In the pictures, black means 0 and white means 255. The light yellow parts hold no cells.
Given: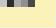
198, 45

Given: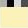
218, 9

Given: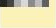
215, 39

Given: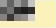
207, 29

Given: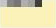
198, 63

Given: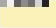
242, 35

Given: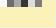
249, 53

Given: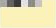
226, 59
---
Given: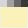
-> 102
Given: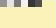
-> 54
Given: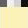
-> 210
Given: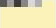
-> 216
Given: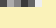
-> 101
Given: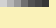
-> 70
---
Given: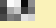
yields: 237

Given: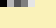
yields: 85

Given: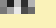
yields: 192

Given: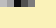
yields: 14

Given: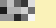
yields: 97

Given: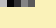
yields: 49

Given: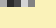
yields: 73

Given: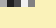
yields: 75

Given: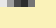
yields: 72
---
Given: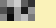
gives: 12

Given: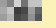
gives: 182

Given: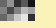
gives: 146

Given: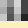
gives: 84

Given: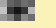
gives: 124

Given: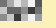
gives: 199

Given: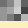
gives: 124

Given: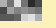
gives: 88
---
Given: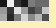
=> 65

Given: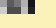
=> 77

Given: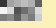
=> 110

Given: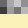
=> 156

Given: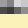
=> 59

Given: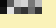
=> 51

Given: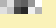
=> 39

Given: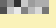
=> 186

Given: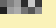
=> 115
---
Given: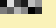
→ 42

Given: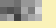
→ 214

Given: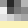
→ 136

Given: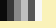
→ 247

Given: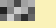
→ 88

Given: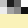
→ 16

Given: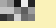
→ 155

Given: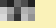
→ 162

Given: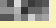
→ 133
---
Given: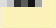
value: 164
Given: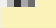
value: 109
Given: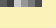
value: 76
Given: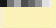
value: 224
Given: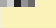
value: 105
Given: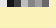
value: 105
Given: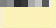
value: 88
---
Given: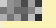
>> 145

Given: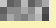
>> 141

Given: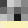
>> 151

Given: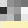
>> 173

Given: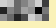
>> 131

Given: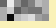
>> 205

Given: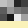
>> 149
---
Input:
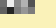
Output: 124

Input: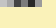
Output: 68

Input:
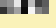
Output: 161

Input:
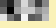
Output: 74

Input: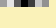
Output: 91

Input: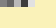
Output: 185

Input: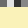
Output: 52

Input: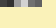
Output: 157
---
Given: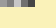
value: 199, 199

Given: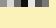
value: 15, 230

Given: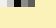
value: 11, 240

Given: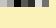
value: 87, 224

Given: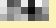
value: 82, 246

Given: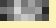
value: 146, 213

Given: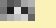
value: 222, 222

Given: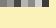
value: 180, 209

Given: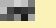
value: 40, 209

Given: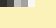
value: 193, 247
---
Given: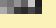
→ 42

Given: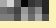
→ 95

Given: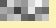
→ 229

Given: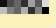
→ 48

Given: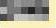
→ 35

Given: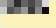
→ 58

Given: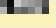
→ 126

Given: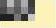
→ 90
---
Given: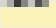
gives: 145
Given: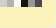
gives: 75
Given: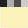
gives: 204
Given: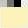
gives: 237
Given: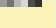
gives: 49
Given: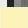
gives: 108
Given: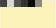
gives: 136
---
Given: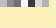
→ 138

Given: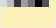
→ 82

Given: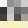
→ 78

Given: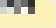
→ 89

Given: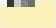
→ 134

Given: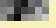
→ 37

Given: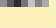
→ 116

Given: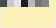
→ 116

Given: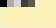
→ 88

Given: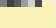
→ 90
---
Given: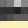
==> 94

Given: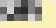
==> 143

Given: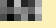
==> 156

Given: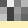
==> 102

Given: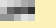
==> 212

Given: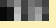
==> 53

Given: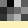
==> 68
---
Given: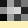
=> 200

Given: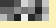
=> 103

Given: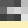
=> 202

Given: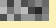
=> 119

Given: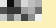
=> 54

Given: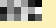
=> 139

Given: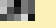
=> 77

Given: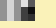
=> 212

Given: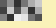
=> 203

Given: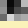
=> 23
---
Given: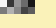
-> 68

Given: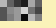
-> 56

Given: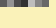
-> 92

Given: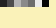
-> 77

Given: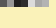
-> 87

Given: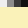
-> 140
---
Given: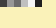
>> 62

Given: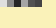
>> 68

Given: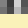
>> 72

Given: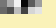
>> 66

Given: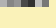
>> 73

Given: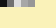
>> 113

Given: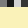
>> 53
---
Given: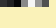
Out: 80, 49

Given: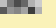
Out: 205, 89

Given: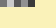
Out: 58, 117

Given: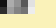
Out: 225, 45

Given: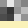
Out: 131, 76

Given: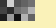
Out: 113, 29
